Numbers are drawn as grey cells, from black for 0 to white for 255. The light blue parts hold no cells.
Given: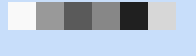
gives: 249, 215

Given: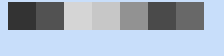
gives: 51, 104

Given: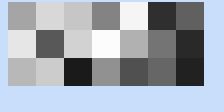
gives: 165, 33

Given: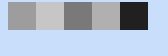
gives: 157, 32

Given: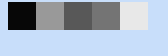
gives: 7, 232

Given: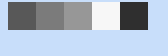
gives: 88, 47

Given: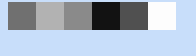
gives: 112, 253

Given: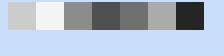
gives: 204, 37

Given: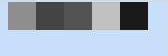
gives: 142, 26
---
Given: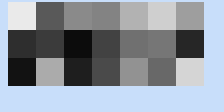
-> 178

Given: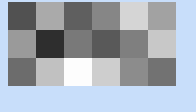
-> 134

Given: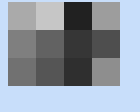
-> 198

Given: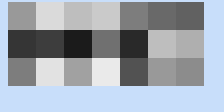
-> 125

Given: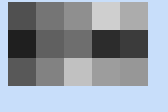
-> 143

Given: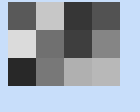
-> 199
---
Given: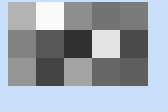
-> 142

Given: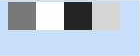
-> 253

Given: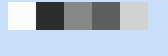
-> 136

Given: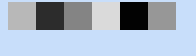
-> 218

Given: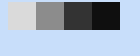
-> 140

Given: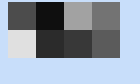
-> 15

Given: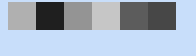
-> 198
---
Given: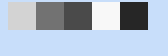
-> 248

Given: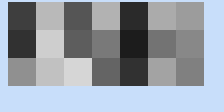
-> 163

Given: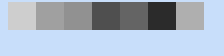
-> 43

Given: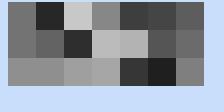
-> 31

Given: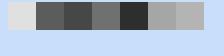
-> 166

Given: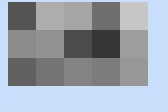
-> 124
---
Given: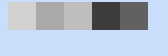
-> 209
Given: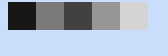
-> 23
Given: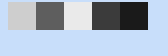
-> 206
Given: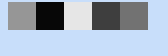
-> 150
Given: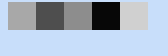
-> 168
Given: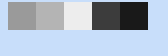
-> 154
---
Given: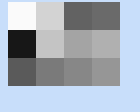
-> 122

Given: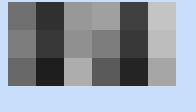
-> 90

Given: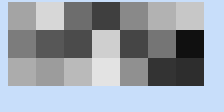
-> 144

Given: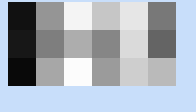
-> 155

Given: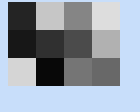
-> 8

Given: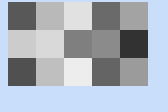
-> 237

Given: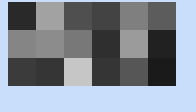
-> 53

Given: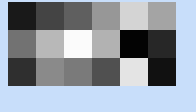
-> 80

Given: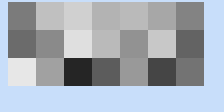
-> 153
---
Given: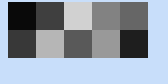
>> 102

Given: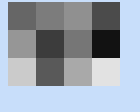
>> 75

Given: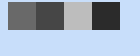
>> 43

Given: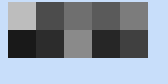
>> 124

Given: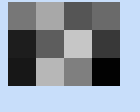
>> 106

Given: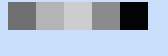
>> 3

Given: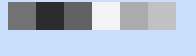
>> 193

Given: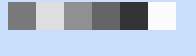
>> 251

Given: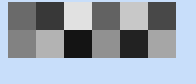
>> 72

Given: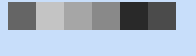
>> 75
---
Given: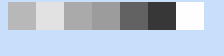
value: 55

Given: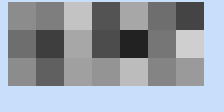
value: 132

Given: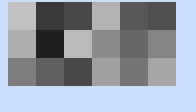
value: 117

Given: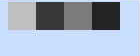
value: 123

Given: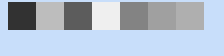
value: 160

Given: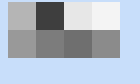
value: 111
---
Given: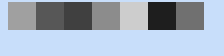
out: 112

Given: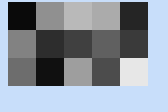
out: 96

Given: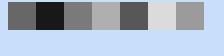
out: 122

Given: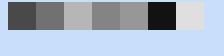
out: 132

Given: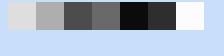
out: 105

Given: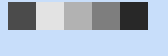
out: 126
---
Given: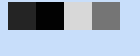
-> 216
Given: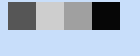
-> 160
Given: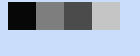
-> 75
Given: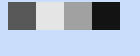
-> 161
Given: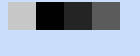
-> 36
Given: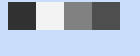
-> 129
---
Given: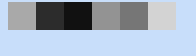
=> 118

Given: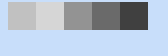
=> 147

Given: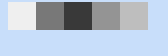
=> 148

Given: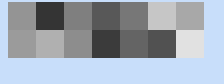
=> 81

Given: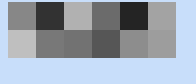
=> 86

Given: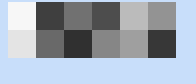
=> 63
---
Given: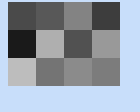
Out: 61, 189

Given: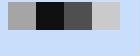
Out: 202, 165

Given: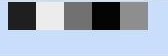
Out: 142, 31

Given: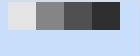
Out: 47, 229

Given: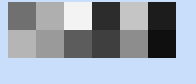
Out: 28, 181

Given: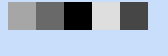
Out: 70, 166
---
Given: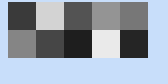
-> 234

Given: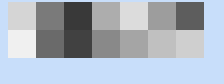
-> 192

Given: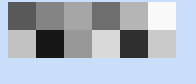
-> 47

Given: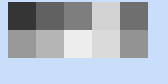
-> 218

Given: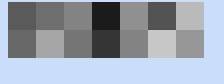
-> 199

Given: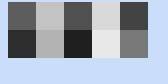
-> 232
